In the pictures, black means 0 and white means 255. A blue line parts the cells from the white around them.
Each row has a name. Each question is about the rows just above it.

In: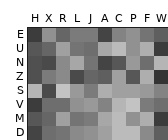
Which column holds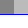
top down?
C
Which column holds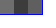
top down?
W
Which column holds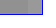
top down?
P
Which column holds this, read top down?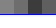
W
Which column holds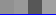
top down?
P
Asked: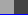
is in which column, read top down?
A

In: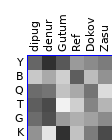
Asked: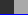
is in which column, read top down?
denur
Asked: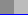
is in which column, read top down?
Dokov
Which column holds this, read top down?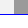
Gutum
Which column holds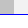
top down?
Gutum

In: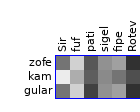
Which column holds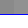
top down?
sigel
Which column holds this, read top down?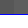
pati

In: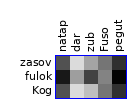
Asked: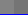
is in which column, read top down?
Fuso
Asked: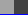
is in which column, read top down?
zub
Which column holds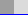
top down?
dar
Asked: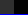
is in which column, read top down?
pegut
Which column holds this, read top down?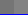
Fuso

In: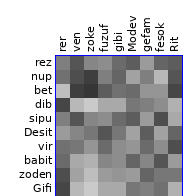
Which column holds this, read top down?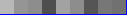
fesok
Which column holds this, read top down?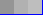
zoke
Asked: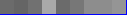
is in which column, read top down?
gibi
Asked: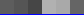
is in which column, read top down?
Rit
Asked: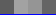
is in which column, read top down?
Modev

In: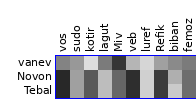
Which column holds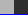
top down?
veb
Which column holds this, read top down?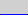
luref

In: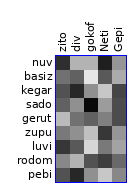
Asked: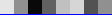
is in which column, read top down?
gokof
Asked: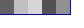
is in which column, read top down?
gokof

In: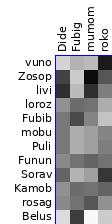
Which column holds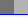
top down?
Fubig
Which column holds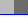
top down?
Fubig

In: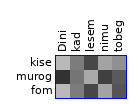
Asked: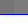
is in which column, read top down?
kad
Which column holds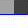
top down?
nimu
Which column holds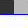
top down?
Dini

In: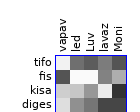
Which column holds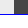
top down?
lavaz
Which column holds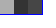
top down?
Moni
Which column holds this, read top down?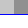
led

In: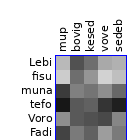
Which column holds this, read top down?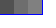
bovig
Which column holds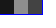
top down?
mup
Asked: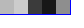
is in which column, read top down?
mup
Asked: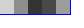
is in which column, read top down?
vove
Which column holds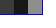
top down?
mup
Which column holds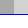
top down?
vove
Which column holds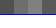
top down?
bovig

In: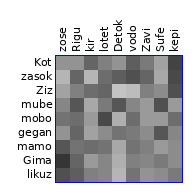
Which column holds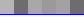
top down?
kir
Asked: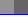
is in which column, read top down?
Rigu
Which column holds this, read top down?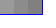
Zavi
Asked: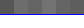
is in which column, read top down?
Rigu
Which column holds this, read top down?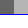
kir
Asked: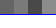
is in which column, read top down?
lotet

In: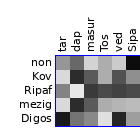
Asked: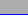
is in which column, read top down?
Tos
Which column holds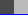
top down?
Sipa
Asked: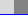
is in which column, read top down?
tar
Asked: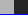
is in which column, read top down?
ved
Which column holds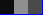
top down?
Sipa
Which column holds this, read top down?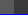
masur

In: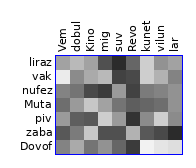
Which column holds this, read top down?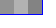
vilun
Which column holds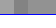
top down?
lar
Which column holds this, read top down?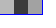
mig

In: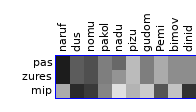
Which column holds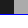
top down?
naruf
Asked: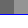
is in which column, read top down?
nadu

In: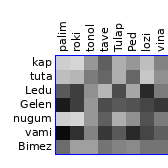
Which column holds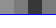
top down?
vina
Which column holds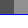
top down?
Ped

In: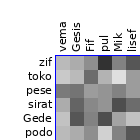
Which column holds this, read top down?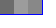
Fif
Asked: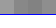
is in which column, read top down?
Fif
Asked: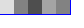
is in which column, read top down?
Mik
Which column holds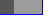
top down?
lisef
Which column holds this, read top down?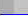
vema
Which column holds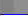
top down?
Fif
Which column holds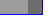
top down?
lisef

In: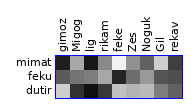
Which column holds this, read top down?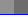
Zes
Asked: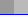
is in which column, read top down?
Noguk
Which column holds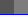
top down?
Gil
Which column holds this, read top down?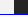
feke

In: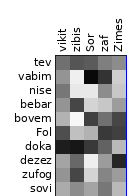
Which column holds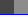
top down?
zibis
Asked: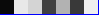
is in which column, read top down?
Sor
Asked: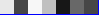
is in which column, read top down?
zibis
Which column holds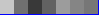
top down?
zaf
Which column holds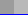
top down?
Zimes

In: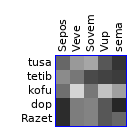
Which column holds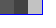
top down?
Vup
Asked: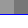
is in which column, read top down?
Veve
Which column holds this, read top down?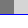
Veve
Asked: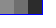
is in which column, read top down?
Sepos
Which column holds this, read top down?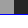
sema

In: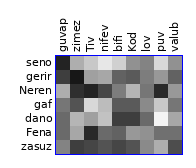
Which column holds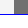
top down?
puv
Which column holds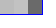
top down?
nifev
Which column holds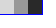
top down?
puv
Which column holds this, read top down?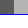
Kod
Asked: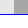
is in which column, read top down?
nifev

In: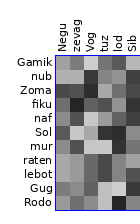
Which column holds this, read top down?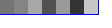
tuz
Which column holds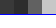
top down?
Vog
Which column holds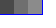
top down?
Negu
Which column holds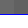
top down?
Vog
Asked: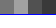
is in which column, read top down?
Sib
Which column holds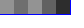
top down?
lod
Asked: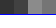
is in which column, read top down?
Sib

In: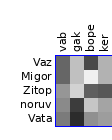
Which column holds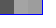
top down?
ker
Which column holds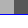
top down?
ker

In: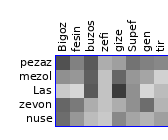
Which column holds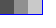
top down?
Bigoz
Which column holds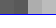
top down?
buzos
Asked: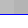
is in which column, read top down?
tir
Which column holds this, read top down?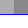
gize

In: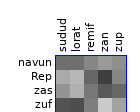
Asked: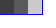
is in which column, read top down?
zan
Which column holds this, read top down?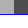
lorat
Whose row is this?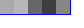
Rep
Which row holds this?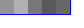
zas
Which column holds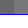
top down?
remif
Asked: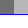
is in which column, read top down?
lorat

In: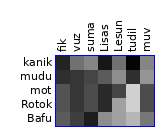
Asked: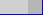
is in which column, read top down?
tudil
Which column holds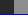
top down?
Lisas
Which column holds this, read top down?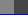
suma
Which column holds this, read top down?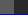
Lisas
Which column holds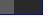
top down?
Lisas

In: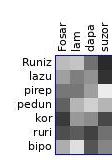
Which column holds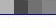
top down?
suzor
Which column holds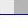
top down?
suzor
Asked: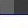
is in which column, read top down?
Fosar
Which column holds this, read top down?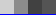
dapa
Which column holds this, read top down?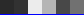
suzor

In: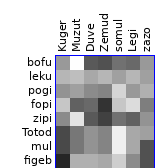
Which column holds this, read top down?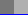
Muzut
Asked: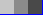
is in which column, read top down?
Kuger
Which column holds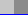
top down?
Kuger
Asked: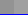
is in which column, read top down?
zazo

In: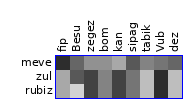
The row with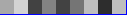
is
rubiz
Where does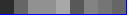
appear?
meve
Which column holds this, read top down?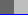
dez

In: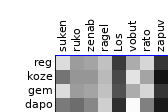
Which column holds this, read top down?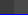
Los
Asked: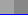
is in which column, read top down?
zenab
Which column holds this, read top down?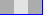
vobut

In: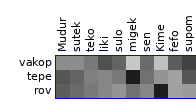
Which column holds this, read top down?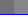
sen
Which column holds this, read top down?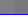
teko

